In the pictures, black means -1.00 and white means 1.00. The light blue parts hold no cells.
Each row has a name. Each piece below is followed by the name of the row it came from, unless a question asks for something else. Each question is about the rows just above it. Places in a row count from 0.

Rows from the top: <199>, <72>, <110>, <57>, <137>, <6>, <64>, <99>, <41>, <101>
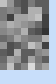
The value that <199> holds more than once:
[-0.27]
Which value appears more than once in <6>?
[-0.04]
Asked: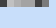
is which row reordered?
<110>

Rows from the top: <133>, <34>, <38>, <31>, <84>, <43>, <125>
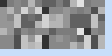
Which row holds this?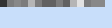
<133>
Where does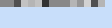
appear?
<125>
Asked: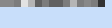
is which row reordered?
<133>
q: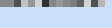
<43>
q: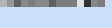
<84>
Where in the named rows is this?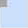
<38>, 7
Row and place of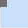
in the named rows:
<38>, 4

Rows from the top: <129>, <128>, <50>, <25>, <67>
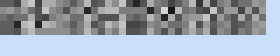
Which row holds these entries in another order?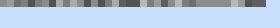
<67>
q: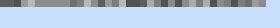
<67>
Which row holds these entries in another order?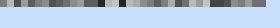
<25>
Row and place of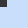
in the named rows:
<129>, 28
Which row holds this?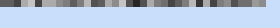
<129>
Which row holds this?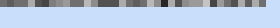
<50>

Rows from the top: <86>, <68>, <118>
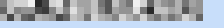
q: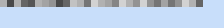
<118>
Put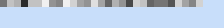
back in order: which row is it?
<86>
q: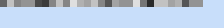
<68>
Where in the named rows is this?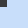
<68>, 6

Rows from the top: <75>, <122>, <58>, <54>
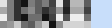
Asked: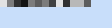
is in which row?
<75>
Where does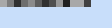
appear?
<122>
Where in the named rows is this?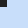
<122>, 9

